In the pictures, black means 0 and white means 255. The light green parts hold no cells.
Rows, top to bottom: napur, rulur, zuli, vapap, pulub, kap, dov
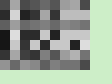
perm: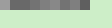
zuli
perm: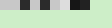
vapap
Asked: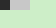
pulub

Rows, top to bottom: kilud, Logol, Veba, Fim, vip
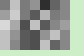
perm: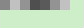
Fim
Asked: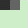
kilud
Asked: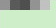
Fim
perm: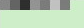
kilud
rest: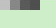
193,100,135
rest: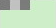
147,46,100,135

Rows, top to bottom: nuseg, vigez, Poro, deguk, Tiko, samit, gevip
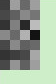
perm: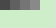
vigez
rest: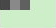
105
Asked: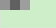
gevip

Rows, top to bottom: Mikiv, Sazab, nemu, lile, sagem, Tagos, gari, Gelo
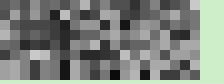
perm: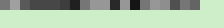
nemu
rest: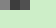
100,201
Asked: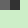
Sazab
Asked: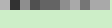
sagem
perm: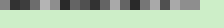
sagem

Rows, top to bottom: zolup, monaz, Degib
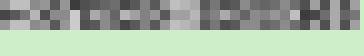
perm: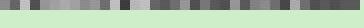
zolup
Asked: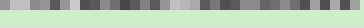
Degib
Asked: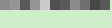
Degib

